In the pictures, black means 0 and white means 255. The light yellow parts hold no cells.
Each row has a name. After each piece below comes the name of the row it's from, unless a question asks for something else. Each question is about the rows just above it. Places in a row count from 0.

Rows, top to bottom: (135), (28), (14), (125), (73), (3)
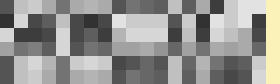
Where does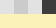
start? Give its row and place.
(28), 15
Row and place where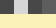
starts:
(14), 3
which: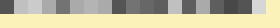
(3)
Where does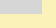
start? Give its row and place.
(14), 9
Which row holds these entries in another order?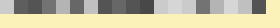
(73)

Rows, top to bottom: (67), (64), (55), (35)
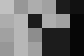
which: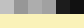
(67)
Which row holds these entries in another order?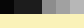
(55)
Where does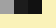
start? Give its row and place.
(67), 3
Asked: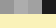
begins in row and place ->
(67), 1
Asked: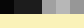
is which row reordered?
(35)
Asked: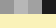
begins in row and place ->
(35), 0

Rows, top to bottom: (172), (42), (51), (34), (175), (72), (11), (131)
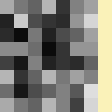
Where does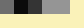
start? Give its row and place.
(34), 2
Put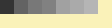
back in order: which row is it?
(172)
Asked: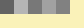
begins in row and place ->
(72), 2

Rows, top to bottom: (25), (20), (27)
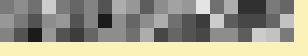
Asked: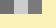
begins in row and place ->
(25), 2
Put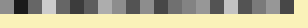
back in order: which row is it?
(20)

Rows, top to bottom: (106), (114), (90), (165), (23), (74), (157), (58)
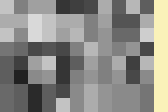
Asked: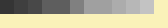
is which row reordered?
(106)
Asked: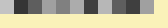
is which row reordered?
(23)
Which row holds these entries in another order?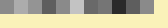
(58)
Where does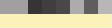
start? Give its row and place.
(106), 2
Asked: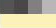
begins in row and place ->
(165), 3
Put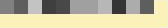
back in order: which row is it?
(106)

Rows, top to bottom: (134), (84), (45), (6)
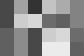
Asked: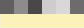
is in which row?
(45)
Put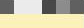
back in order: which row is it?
(6)
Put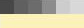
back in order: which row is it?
(45)

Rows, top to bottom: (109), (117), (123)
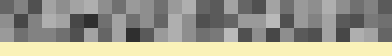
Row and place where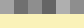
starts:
(117), 8
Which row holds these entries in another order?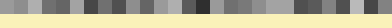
(117)
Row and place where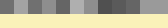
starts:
(117), 7
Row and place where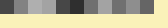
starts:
(117), 1

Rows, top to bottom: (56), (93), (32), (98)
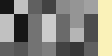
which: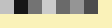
(93)
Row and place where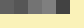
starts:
(98), 0
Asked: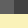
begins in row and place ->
(56), 2

